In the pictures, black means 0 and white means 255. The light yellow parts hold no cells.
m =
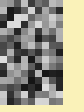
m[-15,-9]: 161
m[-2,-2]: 178
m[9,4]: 94
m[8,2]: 38
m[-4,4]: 21
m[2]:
[73, 28, 219, 214, 104, 144, 157, 205, 165]
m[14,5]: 213
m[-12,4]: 154
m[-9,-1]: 85
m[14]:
[193, 38, 72, 131, 95, 213, 212, 118, 129]
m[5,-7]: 106
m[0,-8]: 149
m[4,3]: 136
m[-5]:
[39, 145, 166, 114, 44, 184, 24, 32, 27]
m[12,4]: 46
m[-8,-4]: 48
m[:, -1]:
[171, 43, 165, 126, 177, 175, 85, 31, 123, 92, 27, 39, 38, 212, 129]
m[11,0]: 167
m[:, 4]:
[59, 211, 104, 154, 181, 153, 191, 87, 25, 94, 44, 21, 46, 49, 95]
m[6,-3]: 200
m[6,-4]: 114
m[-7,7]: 153
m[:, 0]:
[161, 185, 73, 33, 176, 104, 71, 76, 222, 60, 39, 167, 100, 202, 193]
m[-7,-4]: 128
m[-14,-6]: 99
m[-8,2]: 59
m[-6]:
[60, 193, 146, 182, 94, 35, 176, 120, 92]
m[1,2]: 44

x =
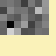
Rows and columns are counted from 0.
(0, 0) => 112
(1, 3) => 118
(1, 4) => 89
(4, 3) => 79
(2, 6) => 121
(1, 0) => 68
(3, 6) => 130
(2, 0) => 134
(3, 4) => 65
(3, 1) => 5

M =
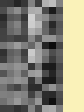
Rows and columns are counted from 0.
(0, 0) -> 60
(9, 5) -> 118
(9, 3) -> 142
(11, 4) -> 53
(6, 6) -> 37
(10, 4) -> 153
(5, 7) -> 149
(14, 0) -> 113
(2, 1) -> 87
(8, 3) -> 76
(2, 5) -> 154
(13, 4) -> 66
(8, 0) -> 61
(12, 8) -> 111
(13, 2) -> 137
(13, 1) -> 125
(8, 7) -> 61
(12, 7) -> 148
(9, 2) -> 148
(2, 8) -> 104
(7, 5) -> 161
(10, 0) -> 85
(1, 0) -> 78
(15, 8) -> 123
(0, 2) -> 37
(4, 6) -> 103
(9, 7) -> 27
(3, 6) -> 99
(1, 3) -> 94
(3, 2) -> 131
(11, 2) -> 149
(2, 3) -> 55
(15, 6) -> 164
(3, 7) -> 41

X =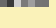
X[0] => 105
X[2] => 206
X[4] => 158
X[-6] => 57

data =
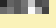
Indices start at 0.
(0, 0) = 38
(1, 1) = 123
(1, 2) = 88
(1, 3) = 111

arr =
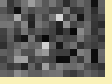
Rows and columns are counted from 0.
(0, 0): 126
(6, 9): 88
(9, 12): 80
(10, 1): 94
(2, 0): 103
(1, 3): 104
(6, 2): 102
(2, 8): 214
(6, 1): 82
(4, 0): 66
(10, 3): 118
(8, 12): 115
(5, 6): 7
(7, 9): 62
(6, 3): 123
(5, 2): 41
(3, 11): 86
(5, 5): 49
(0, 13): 17
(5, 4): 117
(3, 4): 33
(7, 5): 139
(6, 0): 47
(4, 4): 71
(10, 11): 80
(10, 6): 108
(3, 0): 117
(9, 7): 88
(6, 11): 49
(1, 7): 70
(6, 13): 61
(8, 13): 12
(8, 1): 92
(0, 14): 98
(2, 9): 67
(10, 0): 100
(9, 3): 32
